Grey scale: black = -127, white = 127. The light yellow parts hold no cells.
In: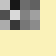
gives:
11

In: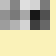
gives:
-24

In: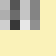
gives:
16

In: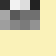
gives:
18

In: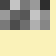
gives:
6

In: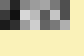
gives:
47

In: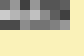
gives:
23

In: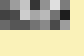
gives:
29

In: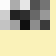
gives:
-69
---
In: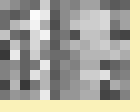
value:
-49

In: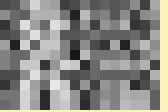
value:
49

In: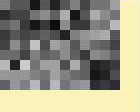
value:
-70

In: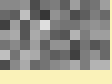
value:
51

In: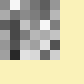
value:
-22

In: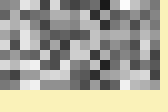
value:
48

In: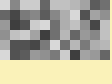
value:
25
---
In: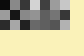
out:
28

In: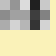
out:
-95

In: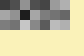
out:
27

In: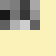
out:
-63

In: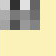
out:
97

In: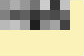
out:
-73
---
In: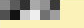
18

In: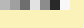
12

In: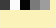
29

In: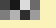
-1

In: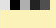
-47

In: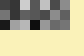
65
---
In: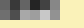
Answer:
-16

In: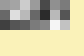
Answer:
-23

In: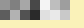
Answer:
-34

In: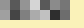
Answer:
32

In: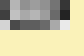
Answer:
-64

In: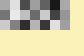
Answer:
-10
